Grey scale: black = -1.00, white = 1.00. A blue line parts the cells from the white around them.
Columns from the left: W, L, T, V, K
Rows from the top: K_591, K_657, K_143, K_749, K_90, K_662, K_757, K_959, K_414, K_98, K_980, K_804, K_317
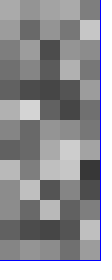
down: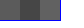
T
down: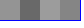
L
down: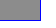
W
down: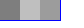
K
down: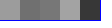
K

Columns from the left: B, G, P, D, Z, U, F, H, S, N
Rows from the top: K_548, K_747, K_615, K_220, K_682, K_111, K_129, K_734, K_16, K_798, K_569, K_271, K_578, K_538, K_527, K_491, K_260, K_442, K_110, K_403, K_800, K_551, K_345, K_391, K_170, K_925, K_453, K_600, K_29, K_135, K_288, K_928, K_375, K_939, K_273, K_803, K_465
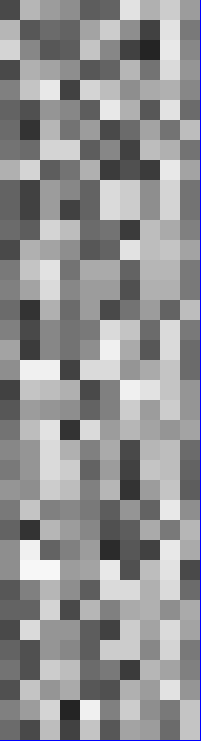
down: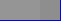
G
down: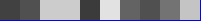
F
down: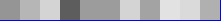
P
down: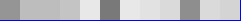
S
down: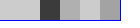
F
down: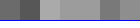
Z
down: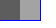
Z

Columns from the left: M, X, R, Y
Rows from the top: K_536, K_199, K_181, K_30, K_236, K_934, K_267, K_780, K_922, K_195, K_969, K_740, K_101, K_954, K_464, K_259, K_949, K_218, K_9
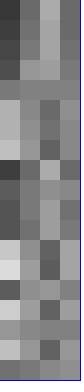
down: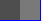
M
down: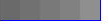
Y
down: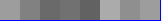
R
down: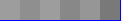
X
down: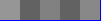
R
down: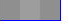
X
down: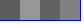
R

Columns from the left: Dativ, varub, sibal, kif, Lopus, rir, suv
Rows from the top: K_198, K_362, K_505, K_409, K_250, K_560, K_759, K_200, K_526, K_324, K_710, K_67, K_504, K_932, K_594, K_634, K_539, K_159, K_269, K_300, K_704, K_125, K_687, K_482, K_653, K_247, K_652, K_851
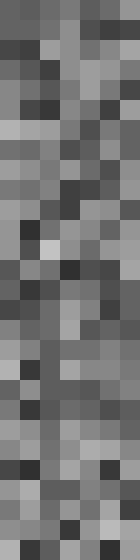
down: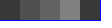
varub
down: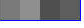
rir
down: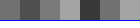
rir
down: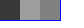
sibal
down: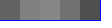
rir
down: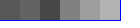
Dativ
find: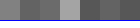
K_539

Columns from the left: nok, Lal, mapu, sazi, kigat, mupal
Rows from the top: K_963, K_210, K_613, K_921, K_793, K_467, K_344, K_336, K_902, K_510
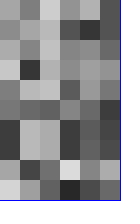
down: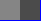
kigat
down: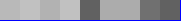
mapu
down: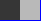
Lal
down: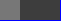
nok

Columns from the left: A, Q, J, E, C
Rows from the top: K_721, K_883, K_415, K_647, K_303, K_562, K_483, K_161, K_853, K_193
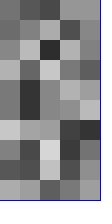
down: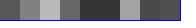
Q
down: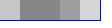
J
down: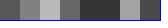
Q
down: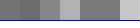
A
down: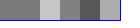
A

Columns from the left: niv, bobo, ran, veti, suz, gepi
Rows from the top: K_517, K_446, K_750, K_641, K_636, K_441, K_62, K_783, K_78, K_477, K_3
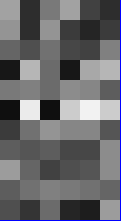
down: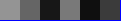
niv
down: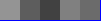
ran
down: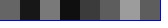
niv

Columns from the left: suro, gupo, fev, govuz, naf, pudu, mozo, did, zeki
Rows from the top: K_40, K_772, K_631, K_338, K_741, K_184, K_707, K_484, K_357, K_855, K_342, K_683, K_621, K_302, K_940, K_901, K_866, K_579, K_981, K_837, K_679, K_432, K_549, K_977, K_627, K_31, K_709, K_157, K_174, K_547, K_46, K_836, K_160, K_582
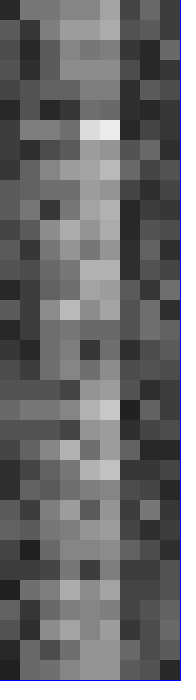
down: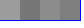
naf
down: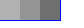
naf

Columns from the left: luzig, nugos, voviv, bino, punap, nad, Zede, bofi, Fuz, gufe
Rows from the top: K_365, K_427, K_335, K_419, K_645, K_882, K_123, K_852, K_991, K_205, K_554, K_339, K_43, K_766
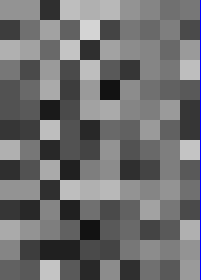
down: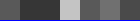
gufe
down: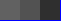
Zede
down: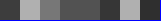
luzig
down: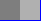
punap

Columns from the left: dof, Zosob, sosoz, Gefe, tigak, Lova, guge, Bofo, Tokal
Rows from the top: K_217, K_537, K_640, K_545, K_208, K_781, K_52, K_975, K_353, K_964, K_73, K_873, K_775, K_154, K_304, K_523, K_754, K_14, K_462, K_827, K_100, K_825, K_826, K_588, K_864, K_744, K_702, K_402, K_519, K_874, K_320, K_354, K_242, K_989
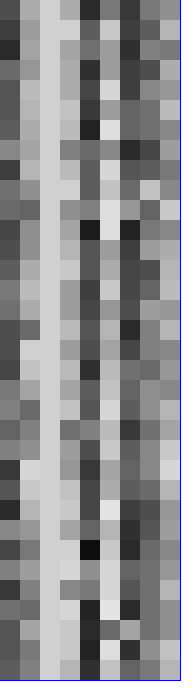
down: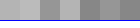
Tokal
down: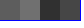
tigak
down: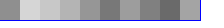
Zosob
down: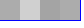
Gefe
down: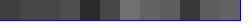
guge
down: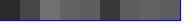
guge
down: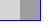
Lova

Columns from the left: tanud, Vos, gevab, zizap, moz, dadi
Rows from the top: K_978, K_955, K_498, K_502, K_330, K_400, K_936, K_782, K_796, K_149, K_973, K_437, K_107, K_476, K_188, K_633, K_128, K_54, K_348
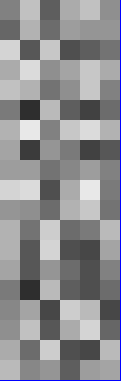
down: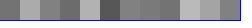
dadi
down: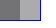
dadi
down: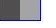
zizap
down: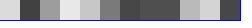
moz
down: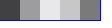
moz
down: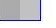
tanud

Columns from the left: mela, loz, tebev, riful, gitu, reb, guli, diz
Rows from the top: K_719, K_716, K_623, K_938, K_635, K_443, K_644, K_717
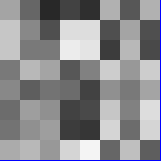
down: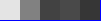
gitu
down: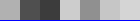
reb

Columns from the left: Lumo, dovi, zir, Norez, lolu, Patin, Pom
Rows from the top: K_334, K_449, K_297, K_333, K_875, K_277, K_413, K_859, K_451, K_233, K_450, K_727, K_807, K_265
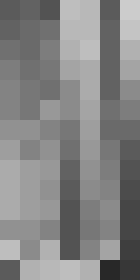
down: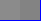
Patin
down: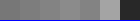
Patin

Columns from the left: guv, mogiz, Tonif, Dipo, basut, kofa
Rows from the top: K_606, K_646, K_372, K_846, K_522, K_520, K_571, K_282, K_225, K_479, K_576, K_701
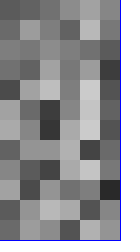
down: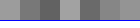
mogiz
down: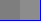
Tonif
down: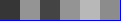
Tonif
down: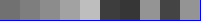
Tonif
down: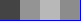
Tonif
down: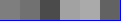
guv
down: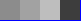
Tonif

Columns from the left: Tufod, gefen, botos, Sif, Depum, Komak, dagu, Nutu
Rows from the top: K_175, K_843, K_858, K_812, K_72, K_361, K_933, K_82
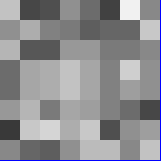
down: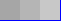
gefen
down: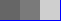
dagu
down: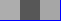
gefen

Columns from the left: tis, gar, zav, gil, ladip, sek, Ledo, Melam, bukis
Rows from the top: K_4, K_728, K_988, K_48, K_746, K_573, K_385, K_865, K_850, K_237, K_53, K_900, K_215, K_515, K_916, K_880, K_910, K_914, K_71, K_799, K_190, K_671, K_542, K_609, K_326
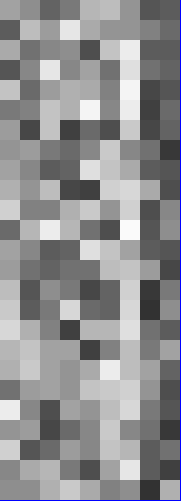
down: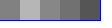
gar
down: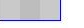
sek
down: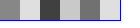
ladip
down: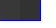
Melam

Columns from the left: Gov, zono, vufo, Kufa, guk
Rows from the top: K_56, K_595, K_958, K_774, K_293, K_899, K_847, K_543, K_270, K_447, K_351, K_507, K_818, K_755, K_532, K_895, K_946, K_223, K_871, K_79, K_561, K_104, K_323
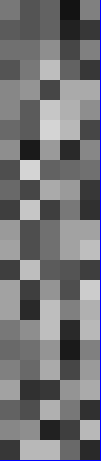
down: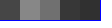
guk
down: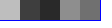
zono
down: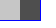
zono
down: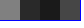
Kufa

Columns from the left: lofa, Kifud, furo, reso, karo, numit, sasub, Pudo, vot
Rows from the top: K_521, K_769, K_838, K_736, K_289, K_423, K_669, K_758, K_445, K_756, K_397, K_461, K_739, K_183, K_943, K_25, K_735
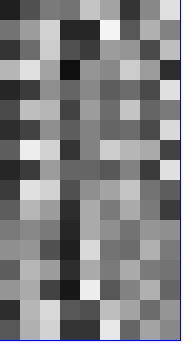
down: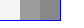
numit
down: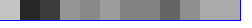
karo
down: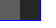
lofa
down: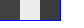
Kifud
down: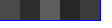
lofa
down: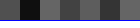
reso

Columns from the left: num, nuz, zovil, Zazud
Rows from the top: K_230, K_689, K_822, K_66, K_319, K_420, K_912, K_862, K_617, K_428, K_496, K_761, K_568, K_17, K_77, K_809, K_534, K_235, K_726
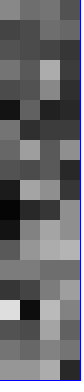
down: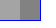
zovil
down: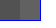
nuz

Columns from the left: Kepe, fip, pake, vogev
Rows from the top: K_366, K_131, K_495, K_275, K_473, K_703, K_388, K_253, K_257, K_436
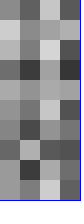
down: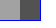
vogev
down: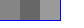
Kepe
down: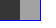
vogev
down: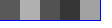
vogev
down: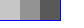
pake
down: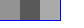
pake

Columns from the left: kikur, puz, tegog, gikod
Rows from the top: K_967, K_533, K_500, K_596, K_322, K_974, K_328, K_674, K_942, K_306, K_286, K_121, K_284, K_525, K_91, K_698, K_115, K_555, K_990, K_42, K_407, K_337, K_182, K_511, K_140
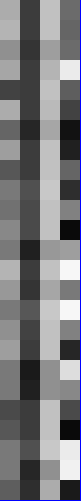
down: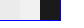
gikod
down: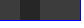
puz
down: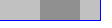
tegog

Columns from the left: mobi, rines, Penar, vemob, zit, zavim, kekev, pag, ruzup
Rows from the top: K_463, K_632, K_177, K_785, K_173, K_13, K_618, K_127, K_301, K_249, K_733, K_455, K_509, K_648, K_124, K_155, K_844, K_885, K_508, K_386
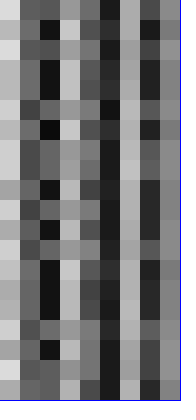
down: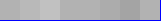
kekev
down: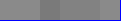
ruzup
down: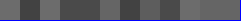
rines
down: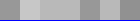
vemob
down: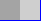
mobi

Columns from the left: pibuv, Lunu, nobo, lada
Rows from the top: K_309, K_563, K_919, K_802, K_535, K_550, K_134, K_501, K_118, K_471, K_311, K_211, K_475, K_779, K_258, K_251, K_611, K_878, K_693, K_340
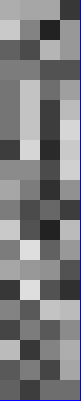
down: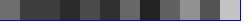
nobo
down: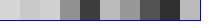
lada

